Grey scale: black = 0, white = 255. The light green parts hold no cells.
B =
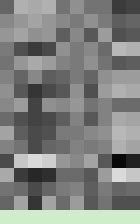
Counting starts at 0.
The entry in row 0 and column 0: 101
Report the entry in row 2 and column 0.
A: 150
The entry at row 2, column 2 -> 144
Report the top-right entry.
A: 67
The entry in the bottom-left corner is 101
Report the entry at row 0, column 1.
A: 176
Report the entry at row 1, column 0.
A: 136
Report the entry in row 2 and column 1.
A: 163
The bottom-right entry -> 80
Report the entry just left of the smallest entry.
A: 88
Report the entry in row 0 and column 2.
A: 169
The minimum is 9
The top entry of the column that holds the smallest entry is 59
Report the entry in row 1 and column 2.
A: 163

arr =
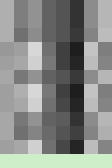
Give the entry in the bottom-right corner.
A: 132
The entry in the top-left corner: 175
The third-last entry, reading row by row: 37
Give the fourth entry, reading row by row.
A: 98
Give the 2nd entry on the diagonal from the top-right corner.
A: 140
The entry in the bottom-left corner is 159
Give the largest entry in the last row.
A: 208
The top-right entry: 182
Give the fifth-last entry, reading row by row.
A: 112
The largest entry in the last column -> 188
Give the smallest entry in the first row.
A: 51
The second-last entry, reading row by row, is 188

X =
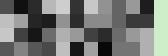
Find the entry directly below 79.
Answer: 191
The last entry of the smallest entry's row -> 176
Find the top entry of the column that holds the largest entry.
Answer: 206
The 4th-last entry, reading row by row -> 8
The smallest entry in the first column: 79
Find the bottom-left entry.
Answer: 87
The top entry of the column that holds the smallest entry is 146
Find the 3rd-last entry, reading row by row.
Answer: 116
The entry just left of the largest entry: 184
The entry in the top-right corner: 29
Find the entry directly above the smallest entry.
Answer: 43

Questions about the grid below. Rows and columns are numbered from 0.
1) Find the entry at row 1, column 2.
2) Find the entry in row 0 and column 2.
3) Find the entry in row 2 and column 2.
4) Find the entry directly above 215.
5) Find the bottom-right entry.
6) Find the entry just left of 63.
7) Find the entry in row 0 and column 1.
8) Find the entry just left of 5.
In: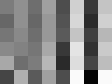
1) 103
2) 110
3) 110
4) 208
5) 250
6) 196
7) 144
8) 250

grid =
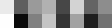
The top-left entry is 234
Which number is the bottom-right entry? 113
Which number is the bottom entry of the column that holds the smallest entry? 10
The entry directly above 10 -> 94
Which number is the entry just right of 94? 154

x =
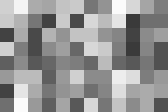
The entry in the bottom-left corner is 111
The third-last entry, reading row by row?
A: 139
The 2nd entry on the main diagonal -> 179
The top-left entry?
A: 208
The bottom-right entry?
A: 81
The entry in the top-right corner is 125
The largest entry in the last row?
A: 251
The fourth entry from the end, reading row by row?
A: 195
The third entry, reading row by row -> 171
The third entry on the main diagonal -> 73
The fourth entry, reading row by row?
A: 165
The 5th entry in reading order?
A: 195
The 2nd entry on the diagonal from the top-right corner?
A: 111
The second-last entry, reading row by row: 171

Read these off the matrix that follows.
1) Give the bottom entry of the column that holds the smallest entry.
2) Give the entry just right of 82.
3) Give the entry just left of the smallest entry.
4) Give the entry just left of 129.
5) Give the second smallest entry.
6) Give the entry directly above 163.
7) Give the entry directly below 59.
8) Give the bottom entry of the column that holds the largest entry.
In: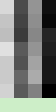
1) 0
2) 163
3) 129
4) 90
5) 8
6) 148
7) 90
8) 210

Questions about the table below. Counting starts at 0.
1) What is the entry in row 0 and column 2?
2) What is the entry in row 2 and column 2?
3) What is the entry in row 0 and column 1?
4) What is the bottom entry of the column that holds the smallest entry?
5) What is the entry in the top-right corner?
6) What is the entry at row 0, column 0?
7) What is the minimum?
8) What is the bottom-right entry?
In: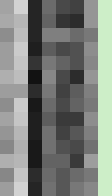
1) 37
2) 37
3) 210
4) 37
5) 149
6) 163
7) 18
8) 135

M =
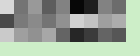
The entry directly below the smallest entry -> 209
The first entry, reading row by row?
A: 216
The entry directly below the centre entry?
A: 100
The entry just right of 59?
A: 100
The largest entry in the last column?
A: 173
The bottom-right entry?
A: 86
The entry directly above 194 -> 30
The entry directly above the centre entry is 130
